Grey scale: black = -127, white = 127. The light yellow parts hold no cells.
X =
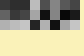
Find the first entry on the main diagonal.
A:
-70
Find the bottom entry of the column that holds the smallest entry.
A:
37
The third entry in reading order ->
-81
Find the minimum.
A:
-119
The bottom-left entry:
49
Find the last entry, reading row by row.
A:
69
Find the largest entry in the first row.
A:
60

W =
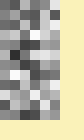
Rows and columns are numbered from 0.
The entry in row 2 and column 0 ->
-19
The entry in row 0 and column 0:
-19
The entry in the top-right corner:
101
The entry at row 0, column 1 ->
-39
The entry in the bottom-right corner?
23
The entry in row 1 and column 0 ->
2
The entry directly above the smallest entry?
2
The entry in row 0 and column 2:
54
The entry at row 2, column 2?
64
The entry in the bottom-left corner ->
11

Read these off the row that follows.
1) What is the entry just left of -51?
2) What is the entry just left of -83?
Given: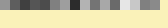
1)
-42
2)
30

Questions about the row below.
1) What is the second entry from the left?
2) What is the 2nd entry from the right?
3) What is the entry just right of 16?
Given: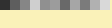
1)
-33
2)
49
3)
28

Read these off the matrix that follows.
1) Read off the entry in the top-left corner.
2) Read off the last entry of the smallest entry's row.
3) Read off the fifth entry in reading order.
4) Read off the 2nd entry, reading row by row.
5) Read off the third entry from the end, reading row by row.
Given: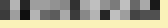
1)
-59
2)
-47
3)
30
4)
52
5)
-59

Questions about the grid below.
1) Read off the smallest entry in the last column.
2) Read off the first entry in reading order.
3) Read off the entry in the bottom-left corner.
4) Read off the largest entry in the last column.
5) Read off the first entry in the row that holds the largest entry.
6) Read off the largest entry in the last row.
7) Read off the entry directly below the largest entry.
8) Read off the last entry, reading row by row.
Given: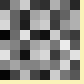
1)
-89
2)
-80
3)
-122
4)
97
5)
24
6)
76
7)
14
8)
-40

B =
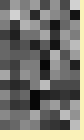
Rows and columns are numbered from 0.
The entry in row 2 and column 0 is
-2
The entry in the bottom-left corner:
-35
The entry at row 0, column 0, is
-45
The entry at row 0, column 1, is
28
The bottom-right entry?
59
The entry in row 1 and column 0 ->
18
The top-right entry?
81
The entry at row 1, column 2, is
18
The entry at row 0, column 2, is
-2

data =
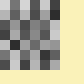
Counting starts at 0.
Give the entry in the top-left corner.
85
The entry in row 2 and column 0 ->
-42
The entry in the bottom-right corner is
41
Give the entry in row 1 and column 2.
53
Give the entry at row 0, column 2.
85
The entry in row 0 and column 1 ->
-10
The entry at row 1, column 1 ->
-31
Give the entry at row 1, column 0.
53

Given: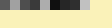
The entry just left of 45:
-69
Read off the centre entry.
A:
45
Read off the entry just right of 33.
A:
-49
